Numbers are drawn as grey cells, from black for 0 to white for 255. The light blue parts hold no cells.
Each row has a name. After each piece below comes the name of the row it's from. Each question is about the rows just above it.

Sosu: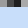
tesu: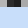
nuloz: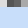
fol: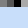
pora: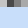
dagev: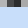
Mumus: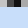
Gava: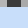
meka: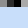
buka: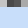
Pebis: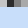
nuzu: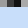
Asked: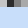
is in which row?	Pebis
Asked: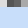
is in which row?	nuloz
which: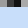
nuzu
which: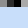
meka
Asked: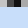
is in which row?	Mumus

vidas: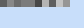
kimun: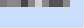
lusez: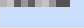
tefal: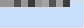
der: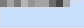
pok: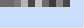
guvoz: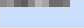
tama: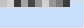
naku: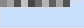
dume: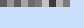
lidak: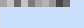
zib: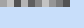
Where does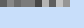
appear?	vidas
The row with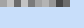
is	lidak

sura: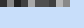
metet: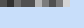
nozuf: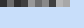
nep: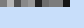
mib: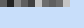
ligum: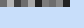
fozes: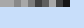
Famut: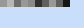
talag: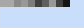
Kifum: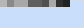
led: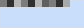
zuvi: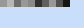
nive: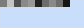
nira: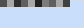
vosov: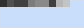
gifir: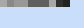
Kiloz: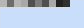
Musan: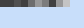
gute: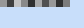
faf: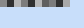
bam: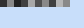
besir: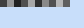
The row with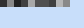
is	sura
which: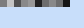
nive
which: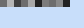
ligum

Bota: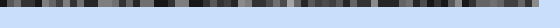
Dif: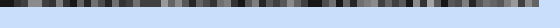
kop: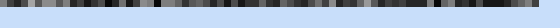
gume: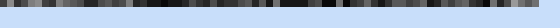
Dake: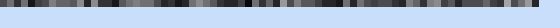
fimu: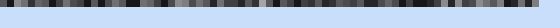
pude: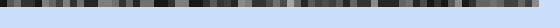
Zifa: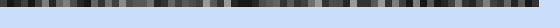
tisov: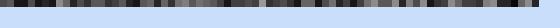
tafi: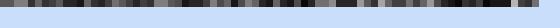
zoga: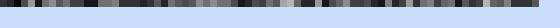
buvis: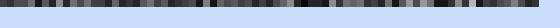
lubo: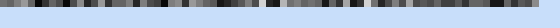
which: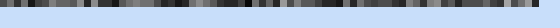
Dake
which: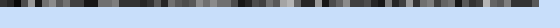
zoga

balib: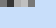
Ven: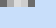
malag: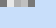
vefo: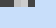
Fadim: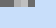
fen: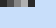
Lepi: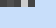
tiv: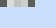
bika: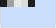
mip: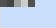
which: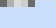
Ven

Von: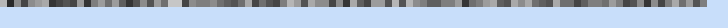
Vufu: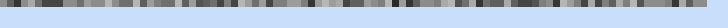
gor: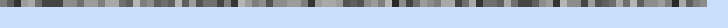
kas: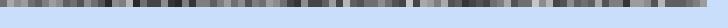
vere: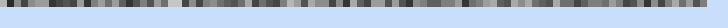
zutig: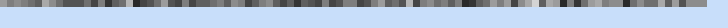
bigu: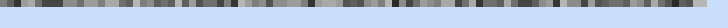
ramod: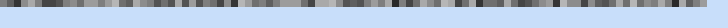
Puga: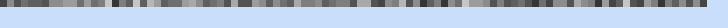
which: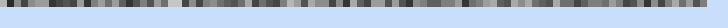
vere
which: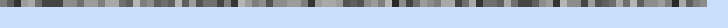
gor
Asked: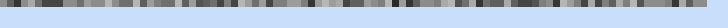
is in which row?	Vufu
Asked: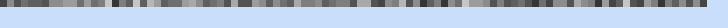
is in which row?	Puga

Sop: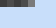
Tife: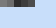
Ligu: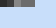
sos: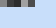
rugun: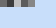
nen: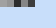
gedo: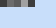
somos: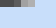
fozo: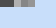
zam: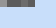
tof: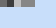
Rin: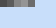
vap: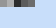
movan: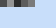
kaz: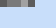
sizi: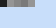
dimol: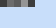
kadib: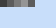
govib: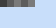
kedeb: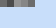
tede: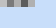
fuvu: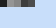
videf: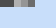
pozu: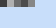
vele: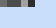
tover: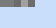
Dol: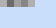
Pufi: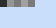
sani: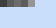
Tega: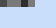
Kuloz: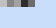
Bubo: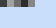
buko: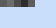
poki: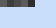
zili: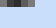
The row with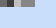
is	tof
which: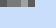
kaz
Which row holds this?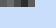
buko
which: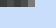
Sop
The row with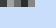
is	Bubo
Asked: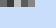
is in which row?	rugun

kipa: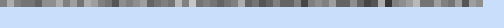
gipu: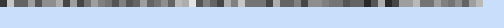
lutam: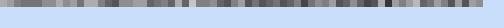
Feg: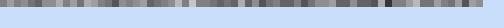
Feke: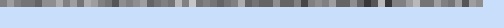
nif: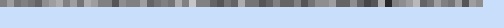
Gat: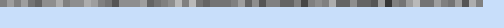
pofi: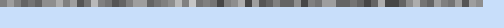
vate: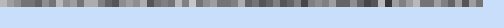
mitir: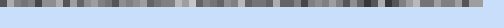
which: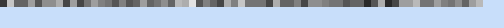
gipu
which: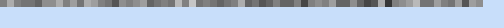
kipa
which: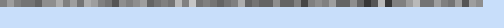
Feke
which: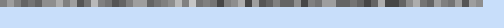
pofi

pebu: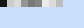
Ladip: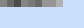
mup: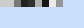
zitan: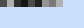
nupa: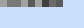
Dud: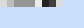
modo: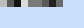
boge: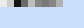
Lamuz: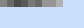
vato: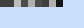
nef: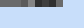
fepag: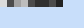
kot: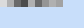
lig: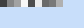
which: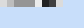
Dud
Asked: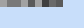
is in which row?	nupa
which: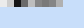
boge
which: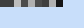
vato
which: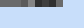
nef

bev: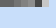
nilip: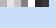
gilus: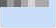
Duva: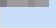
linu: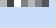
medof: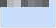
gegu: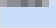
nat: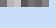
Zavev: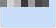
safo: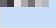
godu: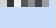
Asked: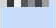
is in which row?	godu
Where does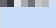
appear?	safo

